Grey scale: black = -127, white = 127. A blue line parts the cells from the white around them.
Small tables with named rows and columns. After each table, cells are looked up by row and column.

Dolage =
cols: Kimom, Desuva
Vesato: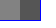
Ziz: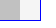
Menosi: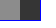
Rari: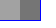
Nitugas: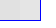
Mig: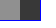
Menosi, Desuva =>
-74
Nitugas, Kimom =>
97
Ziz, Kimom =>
65
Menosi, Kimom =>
12
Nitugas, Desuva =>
101
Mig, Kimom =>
16
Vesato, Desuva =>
-42
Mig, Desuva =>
-71
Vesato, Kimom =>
2
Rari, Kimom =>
34
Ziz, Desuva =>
117

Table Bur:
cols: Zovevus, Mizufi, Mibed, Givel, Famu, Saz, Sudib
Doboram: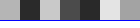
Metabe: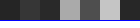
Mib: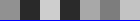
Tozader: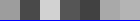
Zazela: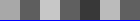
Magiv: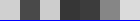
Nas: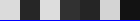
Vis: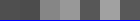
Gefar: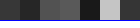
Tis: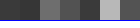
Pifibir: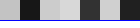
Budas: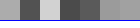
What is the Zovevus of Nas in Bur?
91
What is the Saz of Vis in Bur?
33
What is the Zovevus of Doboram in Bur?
53
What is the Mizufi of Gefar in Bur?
-89
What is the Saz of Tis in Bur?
56
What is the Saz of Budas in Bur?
27
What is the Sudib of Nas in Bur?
-109
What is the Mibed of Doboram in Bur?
73
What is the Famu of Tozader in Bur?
-62
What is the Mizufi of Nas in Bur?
-89
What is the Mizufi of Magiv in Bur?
-54
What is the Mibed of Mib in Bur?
78
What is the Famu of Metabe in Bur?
-49
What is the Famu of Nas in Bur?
-90
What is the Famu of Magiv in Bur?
-67
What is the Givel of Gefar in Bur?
-38
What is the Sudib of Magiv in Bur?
91
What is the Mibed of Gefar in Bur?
-45
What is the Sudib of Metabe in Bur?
-88
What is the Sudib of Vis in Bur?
-39

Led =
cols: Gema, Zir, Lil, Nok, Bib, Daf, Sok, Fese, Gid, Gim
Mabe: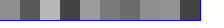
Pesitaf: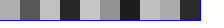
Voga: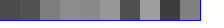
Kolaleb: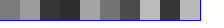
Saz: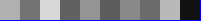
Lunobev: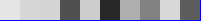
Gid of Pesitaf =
43
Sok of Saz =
10
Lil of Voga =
-2
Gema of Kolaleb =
-4
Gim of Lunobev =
-34
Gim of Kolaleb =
57
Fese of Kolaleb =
59
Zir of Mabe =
-39
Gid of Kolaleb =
-73
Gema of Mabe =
14
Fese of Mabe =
14
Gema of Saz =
48
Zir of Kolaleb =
27
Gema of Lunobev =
101
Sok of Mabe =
-20
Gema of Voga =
-52
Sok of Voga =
-47
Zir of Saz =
-12
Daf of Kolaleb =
-12
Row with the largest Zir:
Lunobev

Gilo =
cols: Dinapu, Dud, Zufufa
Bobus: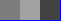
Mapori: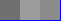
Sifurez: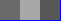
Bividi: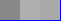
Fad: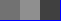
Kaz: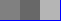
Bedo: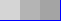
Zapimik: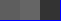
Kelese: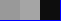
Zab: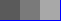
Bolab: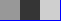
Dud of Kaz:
-23
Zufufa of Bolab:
79
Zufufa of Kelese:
-114
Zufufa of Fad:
-63
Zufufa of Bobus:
-61
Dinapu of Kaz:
0
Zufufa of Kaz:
53
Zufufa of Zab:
40
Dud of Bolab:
-74
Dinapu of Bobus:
-3

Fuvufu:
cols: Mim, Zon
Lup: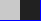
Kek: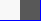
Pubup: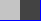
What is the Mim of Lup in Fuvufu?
73
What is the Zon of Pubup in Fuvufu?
-60
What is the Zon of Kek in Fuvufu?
-39
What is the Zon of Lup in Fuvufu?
-94
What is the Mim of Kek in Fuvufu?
120
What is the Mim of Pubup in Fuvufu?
68

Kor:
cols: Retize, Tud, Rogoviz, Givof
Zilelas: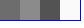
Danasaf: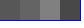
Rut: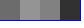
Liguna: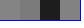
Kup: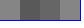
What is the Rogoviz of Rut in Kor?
1
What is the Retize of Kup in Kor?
5
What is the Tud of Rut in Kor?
20
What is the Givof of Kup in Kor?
5
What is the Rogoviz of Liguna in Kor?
-98
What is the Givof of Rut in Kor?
-78
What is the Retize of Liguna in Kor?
4
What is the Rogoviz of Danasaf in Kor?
0
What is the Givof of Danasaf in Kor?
-55
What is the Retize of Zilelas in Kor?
-18
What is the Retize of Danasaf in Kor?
-40
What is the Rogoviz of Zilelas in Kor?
-44
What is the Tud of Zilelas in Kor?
11
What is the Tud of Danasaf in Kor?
-27
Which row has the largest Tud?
Rut

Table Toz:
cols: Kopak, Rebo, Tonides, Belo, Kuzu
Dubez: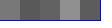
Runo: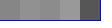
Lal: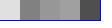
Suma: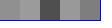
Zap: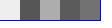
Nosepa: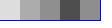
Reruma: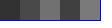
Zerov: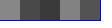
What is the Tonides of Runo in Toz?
12
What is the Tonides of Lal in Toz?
23
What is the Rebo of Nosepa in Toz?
44
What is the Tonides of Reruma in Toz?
-14
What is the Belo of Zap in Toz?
-36
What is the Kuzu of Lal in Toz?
-48
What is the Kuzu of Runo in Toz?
-41
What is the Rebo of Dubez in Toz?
-38
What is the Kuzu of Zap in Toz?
-13
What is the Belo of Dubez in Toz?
16
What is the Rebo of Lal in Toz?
1
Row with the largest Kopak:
Zap

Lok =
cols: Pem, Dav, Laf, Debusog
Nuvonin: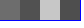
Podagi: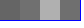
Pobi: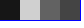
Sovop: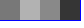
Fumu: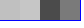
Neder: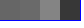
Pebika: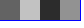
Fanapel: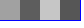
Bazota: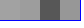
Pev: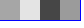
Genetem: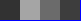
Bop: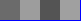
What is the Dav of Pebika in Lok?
66
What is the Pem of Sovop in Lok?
-7
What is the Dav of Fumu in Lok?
70
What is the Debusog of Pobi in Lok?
-59
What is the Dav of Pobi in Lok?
80
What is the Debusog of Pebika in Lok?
18
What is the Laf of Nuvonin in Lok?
71
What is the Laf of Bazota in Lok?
-40
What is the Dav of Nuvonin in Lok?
-46
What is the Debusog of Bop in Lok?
32
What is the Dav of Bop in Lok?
29
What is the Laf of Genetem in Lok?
-20
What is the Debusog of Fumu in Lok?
-5
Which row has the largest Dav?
Pev

